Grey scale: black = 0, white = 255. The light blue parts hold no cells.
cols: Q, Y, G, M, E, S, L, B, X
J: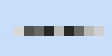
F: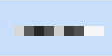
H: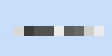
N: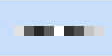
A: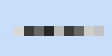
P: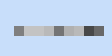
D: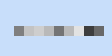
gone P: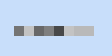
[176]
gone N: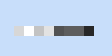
[51]
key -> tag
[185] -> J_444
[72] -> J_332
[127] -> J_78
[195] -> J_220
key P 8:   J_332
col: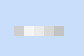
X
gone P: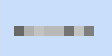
[72]

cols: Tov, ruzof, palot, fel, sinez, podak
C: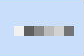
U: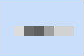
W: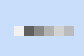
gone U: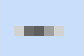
[220]
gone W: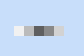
[178]
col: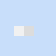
Tov
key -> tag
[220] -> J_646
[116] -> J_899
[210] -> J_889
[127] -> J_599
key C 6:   J_899
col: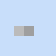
fel

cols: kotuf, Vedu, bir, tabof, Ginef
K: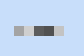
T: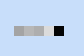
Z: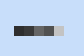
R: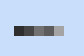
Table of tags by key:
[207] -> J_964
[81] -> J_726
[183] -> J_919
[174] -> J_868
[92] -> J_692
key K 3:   J_692
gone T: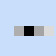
[183]
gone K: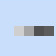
[195]
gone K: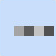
[207]
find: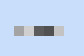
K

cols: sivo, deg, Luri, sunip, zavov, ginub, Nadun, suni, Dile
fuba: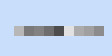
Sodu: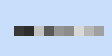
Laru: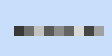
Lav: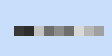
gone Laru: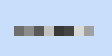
[100]
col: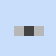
suni
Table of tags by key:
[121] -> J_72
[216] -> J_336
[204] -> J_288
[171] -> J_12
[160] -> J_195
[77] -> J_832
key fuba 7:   J_12
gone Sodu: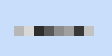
[149]

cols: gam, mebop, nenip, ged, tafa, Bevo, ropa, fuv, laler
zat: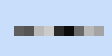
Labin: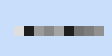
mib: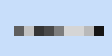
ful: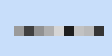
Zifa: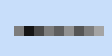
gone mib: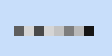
[53]
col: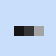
laler
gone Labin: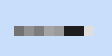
[135]
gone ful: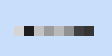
[175]
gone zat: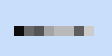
[42]

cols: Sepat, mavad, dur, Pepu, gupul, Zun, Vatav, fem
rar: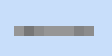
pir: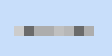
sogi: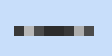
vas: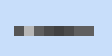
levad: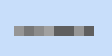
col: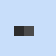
Pepu
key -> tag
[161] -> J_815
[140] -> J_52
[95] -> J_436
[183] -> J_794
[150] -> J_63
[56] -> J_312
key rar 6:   J_63
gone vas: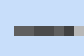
[85]
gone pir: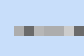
[192]
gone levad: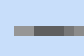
[161]

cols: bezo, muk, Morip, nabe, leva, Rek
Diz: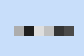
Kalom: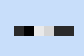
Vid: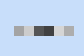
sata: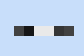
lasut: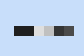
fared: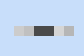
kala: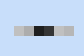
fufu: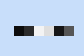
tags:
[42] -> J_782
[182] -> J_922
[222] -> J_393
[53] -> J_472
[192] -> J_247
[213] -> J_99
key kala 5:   J_247
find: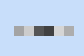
Vid
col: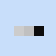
bezo
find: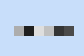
Diz
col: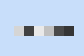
nabe

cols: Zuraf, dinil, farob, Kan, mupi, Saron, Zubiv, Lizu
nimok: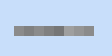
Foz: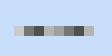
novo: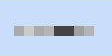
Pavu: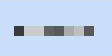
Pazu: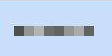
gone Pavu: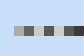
[191]
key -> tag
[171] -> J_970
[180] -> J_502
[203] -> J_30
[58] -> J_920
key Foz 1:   J_30
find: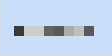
Pavu
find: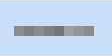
nimok
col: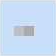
Zubiv

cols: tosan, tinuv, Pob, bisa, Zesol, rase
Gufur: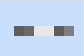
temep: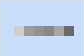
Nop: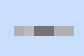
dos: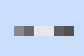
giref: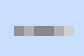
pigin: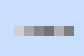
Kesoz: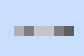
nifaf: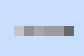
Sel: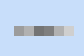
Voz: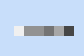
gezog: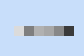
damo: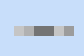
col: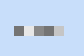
bisa
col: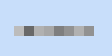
tinuv
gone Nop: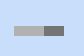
[188]
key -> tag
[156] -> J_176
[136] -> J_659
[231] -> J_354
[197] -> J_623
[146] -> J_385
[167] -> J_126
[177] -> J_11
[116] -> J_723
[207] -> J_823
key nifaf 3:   J_126
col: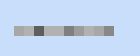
Zesol

